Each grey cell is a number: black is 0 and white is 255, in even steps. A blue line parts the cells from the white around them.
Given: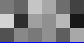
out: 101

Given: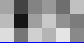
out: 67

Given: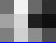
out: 243

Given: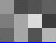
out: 74

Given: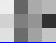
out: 101

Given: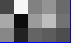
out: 247

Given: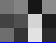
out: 131
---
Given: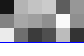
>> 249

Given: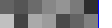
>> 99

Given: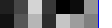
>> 157

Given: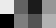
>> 83

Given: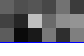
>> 142

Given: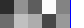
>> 71

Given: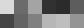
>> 190

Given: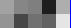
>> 98

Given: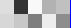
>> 237
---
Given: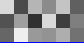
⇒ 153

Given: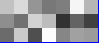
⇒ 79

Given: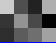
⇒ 111

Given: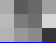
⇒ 138

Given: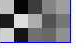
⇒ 112

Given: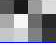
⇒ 128

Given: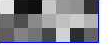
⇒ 116

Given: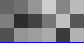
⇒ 157

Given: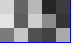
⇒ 80
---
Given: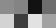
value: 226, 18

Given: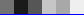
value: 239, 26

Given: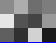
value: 230, 26

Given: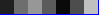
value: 192, 10

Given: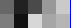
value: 215, 17

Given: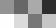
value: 254, 45
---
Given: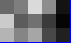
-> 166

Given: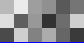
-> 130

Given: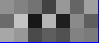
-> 74

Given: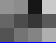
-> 132

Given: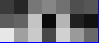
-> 202

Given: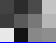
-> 136

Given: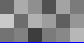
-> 61

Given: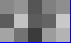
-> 59

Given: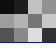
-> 222
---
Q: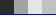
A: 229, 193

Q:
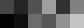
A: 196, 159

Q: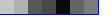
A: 198, 177

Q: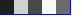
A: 249, 208

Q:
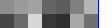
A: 215, 181

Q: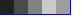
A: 202, 157
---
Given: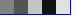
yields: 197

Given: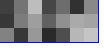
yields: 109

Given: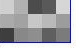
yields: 76

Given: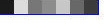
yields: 199

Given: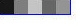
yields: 196

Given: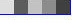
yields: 194

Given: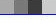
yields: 121

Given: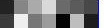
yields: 106

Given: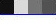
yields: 218
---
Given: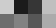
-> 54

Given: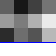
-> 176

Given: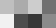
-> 205

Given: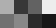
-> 98

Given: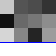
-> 119

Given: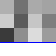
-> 198

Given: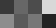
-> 76
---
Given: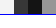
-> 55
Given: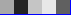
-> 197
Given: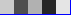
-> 177
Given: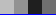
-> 146
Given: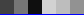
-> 210
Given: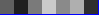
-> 138
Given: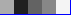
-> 99
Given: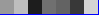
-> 99
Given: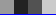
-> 34
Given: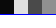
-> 223
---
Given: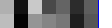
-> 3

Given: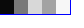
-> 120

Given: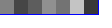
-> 70

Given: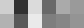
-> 89

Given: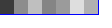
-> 141

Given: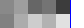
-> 172

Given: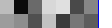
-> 142

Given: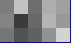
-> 82

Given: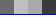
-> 191
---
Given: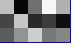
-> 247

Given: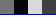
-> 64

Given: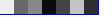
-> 11

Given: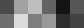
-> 99

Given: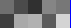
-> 133

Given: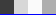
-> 174

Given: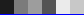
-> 84

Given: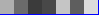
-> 72

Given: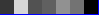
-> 96

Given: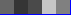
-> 198
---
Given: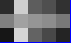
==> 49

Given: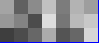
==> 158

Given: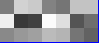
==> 195

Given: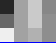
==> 135

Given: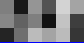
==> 164

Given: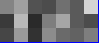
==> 212

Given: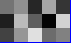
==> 53

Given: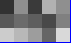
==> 143
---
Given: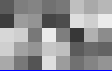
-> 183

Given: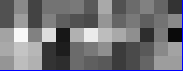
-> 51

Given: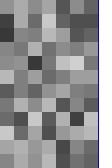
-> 99

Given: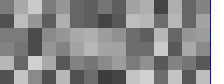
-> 131

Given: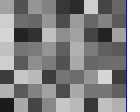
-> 103

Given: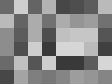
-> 186
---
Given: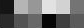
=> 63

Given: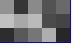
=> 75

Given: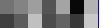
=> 56

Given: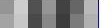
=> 123

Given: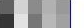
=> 184

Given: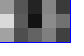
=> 139
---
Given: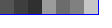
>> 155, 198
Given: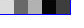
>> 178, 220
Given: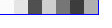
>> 207, 251
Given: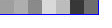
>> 217, 217
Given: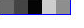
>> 4, 205
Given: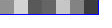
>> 101, 212
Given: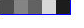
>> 98, 216
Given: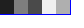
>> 74, 240
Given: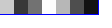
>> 253, 253
